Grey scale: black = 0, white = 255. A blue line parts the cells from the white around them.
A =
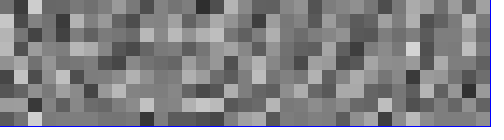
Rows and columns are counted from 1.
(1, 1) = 113
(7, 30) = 94
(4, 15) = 117
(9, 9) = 116
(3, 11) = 184
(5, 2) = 167
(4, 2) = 81
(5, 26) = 88
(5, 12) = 108
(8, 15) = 197
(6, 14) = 176
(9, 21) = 125
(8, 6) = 136
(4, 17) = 163
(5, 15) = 126
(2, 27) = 100
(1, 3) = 205
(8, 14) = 177
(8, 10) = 139
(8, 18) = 100
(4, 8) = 134
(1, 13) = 116
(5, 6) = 119
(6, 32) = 151
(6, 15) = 156
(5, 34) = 126
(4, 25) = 96
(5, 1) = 145
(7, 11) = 128
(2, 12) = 131
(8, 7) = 108
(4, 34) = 190
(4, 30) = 212
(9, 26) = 143
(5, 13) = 102
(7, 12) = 126

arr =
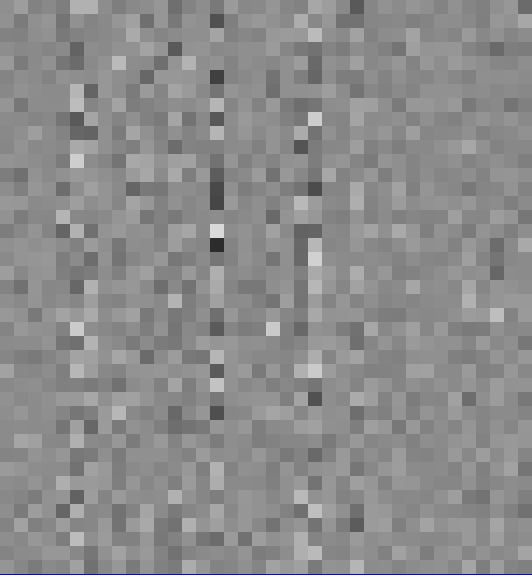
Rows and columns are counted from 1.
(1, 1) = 143
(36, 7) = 157
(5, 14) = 179
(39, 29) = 140
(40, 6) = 136
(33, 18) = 137
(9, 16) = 88
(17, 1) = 125
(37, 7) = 135
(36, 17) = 141
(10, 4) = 140
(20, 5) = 127
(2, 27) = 134
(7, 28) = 129
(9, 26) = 164
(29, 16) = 121
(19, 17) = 130
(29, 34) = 109
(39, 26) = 154
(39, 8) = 155
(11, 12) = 133
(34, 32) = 139
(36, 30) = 137
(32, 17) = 142
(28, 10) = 139
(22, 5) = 141
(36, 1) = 137
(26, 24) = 133
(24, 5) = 130
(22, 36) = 149
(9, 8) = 143
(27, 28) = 130
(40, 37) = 141
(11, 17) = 139
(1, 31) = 143
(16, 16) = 141
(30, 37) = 139
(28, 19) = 142
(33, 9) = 123

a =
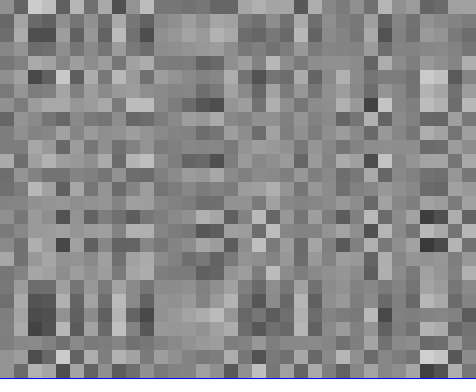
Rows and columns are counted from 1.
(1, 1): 144
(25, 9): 133
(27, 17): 89
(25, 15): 153
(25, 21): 136
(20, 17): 148
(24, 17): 172
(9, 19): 145
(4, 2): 147
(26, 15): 122
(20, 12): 127
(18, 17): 92
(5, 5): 134
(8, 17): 149
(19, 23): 153
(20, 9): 122
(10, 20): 162
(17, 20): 188
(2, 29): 133
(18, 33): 180
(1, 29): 144
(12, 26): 159
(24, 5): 183
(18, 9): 99
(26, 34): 140
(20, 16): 101
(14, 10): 132
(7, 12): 138
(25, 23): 138
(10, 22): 144
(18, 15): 165
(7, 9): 153
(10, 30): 119
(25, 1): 127
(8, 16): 78
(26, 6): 98
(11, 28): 142
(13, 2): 148
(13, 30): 129
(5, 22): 122

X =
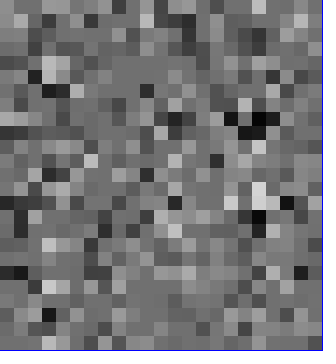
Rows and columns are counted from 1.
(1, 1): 142
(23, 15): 112
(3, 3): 77
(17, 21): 132
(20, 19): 67
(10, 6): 81
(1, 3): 112
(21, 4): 200
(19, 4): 132
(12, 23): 134
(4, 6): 87
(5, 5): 164
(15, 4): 81
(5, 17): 146
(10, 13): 61
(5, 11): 112
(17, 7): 124
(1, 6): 117
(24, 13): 112
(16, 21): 119
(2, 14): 45
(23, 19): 158
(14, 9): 112
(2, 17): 94
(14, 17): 148
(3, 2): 128
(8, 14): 112
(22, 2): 112
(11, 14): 152
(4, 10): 92
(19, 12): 94
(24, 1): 107
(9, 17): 19
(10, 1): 53
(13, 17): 132
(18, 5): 151
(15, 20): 185
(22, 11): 112
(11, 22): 100

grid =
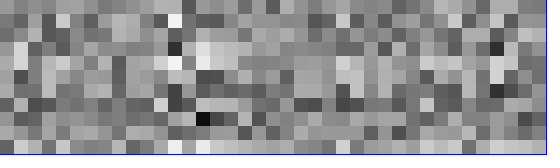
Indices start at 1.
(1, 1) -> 153
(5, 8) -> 179
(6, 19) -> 136
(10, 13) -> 96
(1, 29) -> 98
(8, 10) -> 101
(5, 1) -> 171
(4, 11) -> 131
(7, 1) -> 171
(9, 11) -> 118
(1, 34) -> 145
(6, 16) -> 79
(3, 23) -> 109
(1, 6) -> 162
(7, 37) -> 78
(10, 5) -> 123
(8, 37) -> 171
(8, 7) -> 129
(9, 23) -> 170
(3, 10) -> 169
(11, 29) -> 176
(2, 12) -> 88
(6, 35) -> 114
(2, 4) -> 87
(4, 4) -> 126
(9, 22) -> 143
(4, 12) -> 153
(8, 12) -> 207
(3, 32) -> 117
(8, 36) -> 107
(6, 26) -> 193
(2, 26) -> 93
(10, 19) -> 150
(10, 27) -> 95
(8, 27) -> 120
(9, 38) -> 75
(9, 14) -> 181
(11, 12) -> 169
